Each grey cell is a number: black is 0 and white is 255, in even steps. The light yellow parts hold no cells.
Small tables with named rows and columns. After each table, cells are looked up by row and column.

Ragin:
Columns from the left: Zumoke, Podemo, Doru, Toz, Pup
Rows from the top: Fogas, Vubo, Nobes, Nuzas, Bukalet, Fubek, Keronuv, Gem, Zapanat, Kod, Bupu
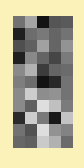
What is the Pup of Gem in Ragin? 123
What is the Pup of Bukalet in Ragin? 107
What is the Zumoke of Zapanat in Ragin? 43
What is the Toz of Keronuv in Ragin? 146
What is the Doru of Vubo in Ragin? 121
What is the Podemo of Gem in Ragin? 96
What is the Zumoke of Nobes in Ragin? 79
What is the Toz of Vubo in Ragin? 101
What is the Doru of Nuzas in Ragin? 100
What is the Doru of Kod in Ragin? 222

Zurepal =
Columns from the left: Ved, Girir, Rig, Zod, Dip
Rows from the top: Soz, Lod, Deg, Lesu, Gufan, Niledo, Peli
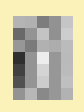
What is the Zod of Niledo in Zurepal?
151
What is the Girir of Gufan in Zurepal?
148
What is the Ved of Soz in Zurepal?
180
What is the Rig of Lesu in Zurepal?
237
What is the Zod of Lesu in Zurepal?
151
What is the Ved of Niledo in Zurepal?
81
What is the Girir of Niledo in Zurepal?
148
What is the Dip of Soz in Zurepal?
197
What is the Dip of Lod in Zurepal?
205
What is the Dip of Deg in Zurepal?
187
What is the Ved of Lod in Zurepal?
105
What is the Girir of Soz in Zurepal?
177
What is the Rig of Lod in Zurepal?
195

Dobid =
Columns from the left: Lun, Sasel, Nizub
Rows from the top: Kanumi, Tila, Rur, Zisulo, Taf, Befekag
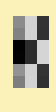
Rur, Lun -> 2
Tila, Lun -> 130
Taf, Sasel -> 210
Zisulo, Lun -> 3
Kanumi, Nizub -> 51
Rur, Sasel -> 44
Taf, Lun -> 147
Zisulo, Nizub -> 213
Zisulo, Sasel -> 44

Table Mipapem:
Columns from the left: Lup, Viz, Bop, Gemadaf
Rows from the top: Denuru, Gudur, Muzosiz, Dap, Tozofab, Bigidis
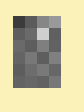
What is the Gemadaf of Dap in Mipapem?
128
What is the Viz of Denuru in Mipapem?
91
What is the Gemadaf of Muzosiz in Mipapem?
98
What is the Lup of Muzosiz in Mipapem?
106
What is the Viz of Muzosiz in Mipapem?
94
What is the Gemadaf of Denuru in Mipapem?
153
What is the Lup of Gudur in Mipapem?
94
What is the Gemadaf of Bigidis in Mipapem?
119
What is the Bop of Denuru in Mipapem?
134
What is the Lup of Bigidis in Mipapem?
99
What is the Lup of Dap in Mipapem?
100
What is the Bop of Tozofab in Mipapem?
121
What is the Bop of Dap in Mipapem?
94
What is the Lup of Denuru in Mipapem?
59
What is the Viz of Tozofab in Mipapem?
109
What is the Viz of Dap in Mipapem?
120
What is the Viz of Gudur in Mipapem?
106
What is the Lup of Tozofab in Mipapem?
93

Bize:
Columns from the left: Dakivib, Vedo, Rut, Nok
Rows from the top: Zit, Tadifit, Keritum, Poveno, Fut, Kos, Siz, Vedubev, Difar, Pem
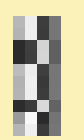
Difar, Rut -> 43
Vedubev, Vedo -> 58
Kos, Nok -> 118
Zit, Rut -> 61
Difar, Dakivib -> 154
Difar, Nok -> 116
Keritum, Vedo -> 63
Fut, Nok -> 118
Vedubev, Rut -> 217
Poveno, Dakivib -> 43
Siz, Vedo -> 238
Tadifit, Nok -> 118
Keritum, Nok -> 96
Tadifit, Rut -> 59
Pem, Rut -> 59
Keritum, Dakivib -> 43
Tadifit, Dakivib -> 179
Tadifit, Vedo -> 238
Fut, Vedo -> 236
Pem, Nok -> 118
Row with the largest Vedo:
Difar

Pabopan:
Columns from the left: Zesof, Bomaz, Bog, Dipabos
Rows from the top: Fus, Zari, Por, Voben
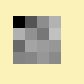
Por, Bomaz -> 164
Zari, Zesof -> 176
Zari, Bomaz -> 145
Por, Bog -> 156
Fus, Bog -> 141
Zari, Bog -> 119
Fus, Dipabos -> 178
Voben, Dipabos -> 138
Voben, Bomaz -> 134
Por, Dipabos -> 151
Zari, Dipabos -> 193
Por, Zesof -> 105
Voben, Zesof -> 131
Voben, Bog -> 151
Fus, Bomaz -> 84

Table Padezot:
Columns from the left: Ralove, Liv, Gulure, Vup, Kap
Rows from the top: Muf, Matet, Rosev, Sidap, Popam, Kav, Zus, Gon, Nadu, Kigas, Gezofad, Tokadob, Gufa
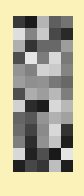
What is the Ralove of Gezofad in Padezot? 126
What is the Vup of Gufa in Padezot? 190
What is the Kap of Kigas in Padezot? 51
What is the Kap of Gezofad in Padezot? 31
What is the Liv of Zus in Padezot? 173
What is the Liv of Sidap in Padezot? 229
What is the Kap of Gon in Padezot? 184
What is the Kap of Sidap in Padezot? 121
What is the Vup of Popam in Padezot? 202
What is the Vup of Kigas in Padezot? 216
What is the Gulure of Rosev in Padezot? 104
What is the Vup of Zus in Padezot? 184
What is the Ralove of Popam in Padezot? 147
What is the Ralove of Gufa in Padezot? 32
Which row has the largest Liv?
Sidap

